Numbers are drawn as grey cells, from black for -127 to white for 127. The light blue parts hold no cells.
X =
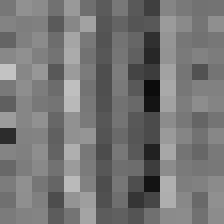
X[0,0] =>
-8
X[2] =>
[-27, 0, 11, -18, 37, -6, -44, -12, -25, -79, 21, -8, -13, -8]
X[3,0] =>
8
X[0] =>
[-8, 17, 11, -14, 25, -16, -36, -7, -38, -64, 5, -6, -13, -12]
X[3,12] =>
2
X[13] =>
[-4, 2, 4, -35, -11, 36, -35, -31, -43, -15, 11, 12, -14, 12]
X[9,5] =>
-7
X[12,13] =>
16
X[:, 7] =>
[-7, -27, -12, -9, -2, -5, -13, -11, -21, -7, -16, -8, -16, -31]
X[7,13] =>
-11
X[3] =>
[8, 16, 0, -12, 43, -13, -40, -9, -31, -88, 19, -5, 2, -3]
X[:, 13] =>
[-12, 15, -8, -3, -11, 1, 4, -11, 7, -6, -7, 11, 16, 12]
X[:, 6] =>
[-36, -41, -44, -40, -49, -48, -46, -40, -43, -51, -40, -50, -47, -35]
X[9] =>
[4, 0, 14, -28, 47, -7, -51, -7, -38, -94, 39, -11, -24, -6]
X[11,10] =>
48
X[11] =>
[-3, 16, -9, -26, 58, 1, -50, -8, -49, -108, 48, -1, 1, 11]
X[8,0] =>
-83
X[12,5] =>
30
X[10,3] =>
-13
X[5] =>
[-6, 14, -2, -19, 63, -12, -48, -5, -38, -115, 41, -8, 1, 1]
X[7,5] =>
-5
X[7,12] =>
-26
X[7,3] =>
-24
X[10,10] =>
12
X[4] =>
[67, 7, 23, -39, 27, -4, -49, -2, -59, -67, 34, -10, -45, -11]
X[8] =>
[-83, 2, 3, -31, 17, 21, -43, -21, -41, -52, 26, 5, -13, 7]
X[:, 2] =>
[11, 0, 11, 0, 23, -2, -7, 17, 3, 14, 9, -9, 0, 4]
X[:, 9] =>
[-64, -39, -79, -88, -67, -115, -107, -52, -52, -94, -66, -108, -57, -15]

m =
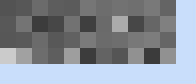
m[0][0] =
-44
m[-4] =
[-44, -40, -20, -34, -36, -9, -18, -13, -16, -6, -27]
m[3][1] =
33
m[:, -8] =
[-34, -56, -39, -33]
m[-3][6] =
-21
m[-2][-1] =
-25
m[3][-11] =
75
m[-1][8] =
17
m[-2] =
[-40, -38, -20, -39, -30, -5, -20, -17, -7, -2, -25]
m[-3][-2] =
-25
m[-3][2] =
-67
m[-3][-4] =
43

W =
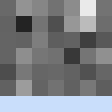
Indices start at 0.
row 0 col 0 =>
-22
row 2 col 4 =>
-29
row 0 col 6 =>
-12
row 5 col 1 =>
28
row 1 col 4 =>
23
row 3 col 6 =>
16
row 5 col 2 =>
-27
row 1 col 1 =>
-92
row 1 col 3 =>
-48
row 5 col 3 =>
-13
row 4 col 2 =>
-25
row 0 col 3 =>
-13
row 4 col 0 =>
-50

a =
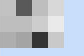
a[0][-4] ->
66
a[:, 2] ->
[62, 77, -75]
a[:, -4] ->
[66, 62, 46]
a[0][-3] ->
-38

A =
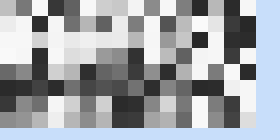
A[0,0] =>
63
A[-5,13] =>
118
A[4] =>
[-22, 8, -77, 80, 54, -80, -27, -15, -68, 15, -81, 50, 118, -4, 120, -84]
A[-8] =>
[63, -7, 120, -72, -30, 119, 78, 72, 115, 11, 118, -1, -86, 56, -84, 118]
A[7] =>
[12, 20, 55, 110, 54, 12, 53, -71, -68, 36, 50, -22, 120, 11, -60, 93]
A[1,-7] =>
119
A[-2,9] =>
6
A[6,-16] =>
-71
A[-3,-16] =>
-84
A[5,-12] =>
-15
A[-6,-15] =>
119
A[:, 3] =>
[-72, 117, 116, 119, 80, -83, 117, 110]
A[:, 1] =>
[-7, 118, 119, 118, 8, -80, 9, 20]
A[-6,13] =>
118
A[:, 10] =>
[118, -43, 25, 59, -81, 4, 85, 50]
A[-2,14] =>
-67
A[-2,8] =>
-80
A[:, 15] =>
[118, -87, -83, 118, -84, 118, 118, 93]
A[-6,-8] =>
55
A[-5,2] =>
-81
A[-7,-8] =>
-2
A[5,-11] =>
-57
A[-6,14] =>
-81
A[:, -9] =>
[72, 107, 106, 12, -15, -53, -84, -71]

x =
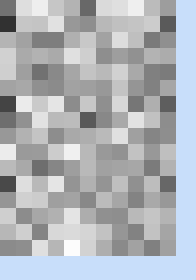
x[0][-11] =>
-13
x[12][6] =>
59
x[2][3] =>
-1
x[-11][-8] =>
11
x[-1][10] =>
32
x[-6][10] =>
50
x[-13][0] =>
81
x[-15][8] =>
68
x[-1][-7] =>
124
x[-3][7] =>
14
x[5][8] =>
21
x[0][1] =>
94
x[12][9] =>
41
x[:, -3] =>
[111, 68, 63, 17, 41, 21, -9, 98, 32, 66, 39, 16, 3, 57, 2, 34]
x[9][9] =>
24
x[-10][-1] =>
-33
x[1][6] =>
56
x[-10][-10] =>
107
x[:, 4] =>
[51, 24, 48, 96, 38, 34, 12, 60, 41, 112, 30, 20, 35, 100, 90, 124]
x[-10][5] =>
71
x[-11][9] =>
1
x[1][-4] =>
64
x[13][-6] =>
45
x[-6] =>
[58, 41, -17, 6, 30, 57, 33, 36, 39, -4, 50]
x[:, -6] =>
[-23, 14, 72, 79, 67, 31, 71, -38, 46, 56, 57, 49, 8, 45, 85, 82]
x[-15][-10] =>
70
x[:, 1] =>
[94, 70, 34, 42, 31, 40, 107, 17, 50, 26, 41, 94, 80, 12, 79, 14]
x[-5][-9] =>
57
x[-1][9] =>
0
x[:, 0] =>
[-13, -78, 52, 81, 79, 35, -59, -17, 24, 108, 58, -54, 21, 79, 55, 11]
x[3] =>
[81, 42, 50, 42, 96, 79, 14, 30, 17, 51, 44]
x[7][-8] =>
58
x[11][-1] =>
-24

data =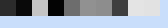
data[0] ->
-85
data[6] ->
12
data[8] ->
99
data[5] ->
18

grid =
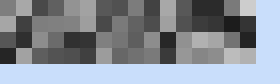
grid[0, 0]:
-1
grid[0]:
[-1, 41, -54, -31, 20, 35, -39, -46, -4, -60, 41, -40, -83, -83, -5, 76]
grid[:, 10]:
[41, 31, -89, -69]
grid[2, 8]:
-32
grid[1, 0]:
39
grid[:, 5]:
[35, 30, -75, -62]
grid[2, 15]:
-93
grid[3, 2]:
-34
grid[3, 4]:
-48
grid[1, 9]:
-49
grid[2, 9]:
12
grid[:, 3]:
[-31, 1, -20, -44]
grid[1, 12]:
-68
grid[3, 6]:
27
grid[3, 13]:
12
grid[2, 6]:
1
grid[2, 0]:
-42
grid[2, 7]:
-9
